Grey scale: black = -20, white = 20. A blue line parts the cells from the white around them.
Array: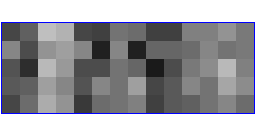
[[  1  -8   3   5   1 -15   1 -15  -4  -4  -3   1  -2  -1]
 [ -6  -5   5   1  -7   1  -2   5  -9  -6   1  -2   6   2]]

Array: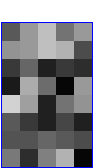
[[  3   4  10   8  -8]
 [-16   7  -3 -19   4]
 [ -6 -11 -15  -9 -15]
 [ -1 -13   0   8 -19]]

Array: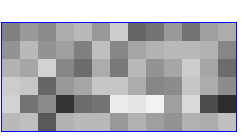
[[ 3  9  3  5  0 10  1  6  8  9  9  8  1]
 [12 11 -4  4  6 11 11  7  1  2 11  7  2]
 [ 9 10 -6  8  9  9  4  8  5  3  8  7 10]]

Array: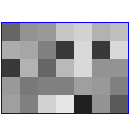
[[  7   6   0 -11  14 -11  14]
 [  4  -1   0   0   5   4   0]]

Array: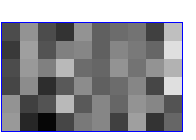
[[-11   5  -7   0   1  -5   1  -1  -4  15]
 [ -9   2 -13  -6   2  -5  -3   1  -9  15]
 [  4 -14 -19  -9  -1   1 -10   5 -12  -4]]

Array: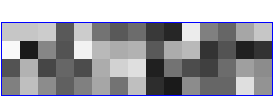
[[ 19 -16   1  -7  18   9   7   8  -6   7   9 -12  -7 -15 -12]
 [  0  10   2  -5   0   6  -2  10 -13 -16   2  -4  -4  15   3]]

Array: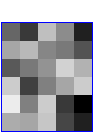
[[  6   9   1  -1  -7]
 [ 12 -10   0   6  12]
 [  7   6  11  -9 -15]]

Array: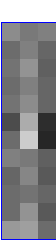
[[ -3   0  -4]
 [ -3   0  -4]
 [ -8   7 -13]
 [  0  -1  -5]
 [ -3  -2  -4]
 [  4   5  -3]]
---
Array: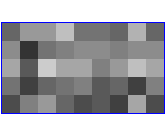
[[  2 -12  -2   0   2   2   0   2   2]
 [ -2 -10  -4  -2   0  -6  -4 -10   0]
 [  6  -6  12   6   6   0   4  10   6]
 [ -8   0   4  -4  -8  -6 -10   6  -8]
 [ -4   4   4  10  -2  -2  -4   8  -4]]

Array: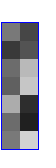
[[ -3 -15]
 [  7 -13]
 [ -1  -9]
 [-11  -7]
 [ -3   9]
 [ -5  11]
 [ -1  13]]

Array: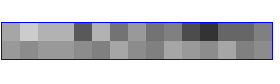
[[  4   2   4   4   2   0   6   2   0   6   4   2   6   0   2]
 [  6  12   8   8  -6   8  -2   4  -2   0  -8 -12  -4  -4   0]]

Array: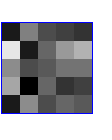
[[  6 -20  -4 -12 -10]
 [ 16 -16  -4   4   8]
 [  2  -8  -6  -2  -2]
 [-16   0  -8 -10 -12]
 [-16   2  -8  -4  -6]]

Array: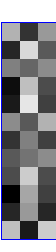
[[ 10 -16  12]
 [  8 -12   4]
 [  2  -6   8]
 [  0  -4   2]
 [ -6  -2   2]
 [-12   0 -10]
 [-14   4 -14]
 [-20   6 -10]
 [-18  10  -8]
 [ -8  12  -8]
 [-14  14  -6]
 [-16  16 -10]]

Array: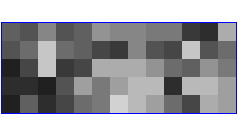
[[-13 -13 -15  -7   5  -1   5   9   9 -13   9   9   5]
 [-15  -9  11 -11  -9   7   7   7   3  -3  -5   3  -1]
 [ -5  -7   1  -7  -5   3   1   1  -1  -1 -11 -13   7]
 [-15  -5 -13  -9  -3  -1  13   9   5  -3  -9   7   5]
 [ -7  -3  11  -3  -5  -9 -11   1  -7  -9  11  -7  -3]]

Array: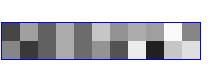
[[  1 -11  -5   7  -3   3  -7  17 -15  11  15]
 [ -9   5  -5   7  -3  11   3   7   5  19   1]]

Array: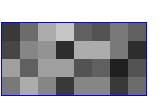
[[  5  -5   5   5  -7  -5 -15  -7]
 [-11  -3   7  11  -5  -7  -1  -5]
 [ -9   1   3 -13   7   7  -1 -13]
 [ -1   7   1 -11   1   1 -11  -3]]
